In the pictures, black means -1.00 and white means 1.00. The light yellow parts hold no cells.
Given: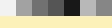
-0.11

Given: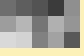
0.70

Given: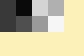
0.38

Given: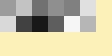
-0.49

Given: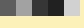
-0.27

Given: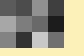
-0.79
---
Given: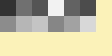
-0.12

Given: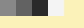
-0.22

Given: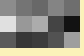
-0.08

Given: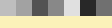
0.27

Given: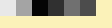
0.28

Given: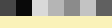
-0.93

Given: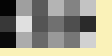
0.25
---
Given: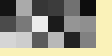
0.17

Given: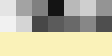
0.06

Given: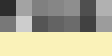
-0.49

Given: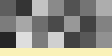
-0.48

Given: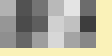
0.51

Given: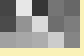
-0.14

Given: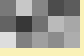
0.46

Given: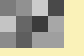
-0.54

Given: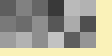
0.34
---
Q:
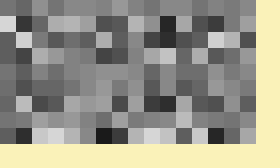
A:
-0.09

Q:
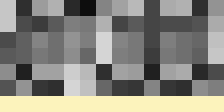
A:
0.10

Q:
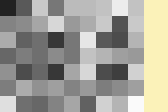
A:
-0.02

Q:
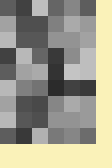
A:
0.44

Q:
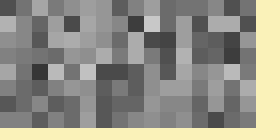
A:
-0.32

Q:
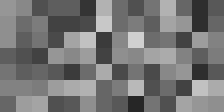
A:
0.02

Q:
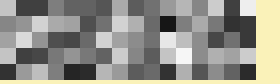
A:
0.54

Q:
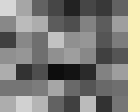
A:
-0.08
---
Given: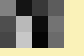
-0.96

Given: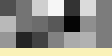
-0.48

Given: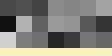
-0.13

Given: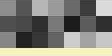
-0.58

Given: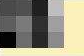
-0.69

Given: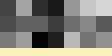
-0.97

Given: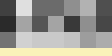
0.58

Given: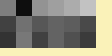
-0.49
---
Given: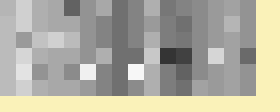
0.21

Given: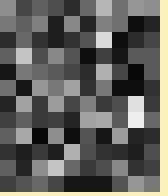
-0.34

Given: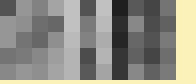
0.07

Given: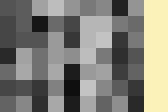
-0.22

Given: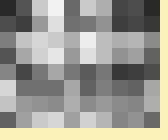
0.04
